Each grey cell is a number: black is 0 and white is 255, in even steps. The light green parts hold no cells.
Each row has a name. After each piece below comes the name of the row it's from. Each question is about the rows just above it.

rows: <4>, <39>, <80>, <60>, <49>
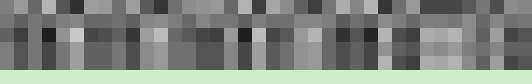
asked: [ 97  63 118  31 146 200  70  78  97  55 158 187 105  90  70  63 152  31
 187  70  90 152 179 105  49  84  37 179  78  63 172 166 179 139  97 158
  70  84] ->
<80>
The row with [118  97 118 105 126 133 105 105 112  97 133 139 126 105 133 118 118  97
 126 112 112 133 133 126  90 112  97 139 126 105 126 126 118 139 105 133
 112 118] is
<39>
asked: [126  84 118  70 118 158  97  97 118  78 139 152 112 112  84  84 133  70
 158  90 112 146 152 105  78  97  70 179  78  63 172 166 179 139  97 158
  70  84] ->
<49>

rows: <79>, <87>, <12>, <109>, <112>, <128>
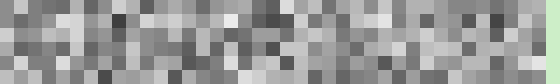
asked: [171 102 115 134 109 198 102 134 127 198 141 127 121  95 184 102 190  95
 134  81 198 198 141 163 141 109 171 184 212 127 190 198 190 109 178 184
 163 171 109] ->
<109>
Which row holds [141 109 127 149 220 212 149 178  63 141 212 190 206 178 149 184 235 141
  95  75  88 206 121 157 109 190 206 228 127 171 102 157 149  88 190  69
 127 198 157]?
<87>
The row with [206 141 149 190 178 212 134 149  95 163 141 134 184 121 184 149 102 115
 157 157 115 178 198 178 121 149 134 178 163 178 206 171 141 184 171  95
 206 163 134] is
<12>
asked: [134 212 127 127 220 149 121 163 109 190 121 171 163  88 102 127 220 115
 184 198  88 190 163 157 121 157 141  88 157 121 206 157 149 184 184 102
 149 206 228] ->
<112>

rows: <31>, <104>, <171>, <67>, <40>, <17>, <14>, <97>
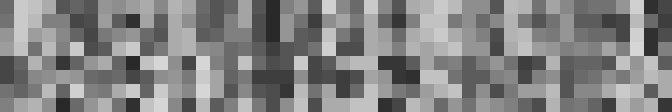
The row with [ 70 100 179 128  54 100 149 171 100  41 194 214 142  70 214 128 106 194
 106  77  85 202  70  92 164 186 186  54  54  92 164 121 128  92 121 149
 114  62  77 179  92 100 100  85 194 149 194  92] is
<40>
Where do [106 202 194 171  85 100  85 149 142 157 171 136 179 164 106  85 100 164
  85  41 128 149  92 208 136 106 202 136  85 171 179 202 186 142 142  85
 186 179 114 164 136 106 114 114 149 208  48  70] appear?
<31>
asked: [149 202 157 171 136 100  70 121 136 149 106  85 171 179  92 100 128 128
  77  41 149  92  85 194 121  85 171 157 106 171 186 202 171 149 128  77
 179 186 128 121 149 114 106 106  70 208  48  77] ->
<171>
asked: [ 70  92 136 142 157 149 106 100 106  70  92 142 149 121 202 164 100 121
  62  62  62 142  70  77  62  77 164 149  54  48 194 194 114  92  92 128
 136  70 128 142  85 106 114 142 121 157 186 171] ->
<17>

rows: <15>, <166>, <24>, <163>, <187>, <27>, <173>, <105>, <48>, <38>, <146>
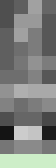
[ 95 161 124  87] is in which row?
<24>
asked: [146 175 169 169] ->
<173>

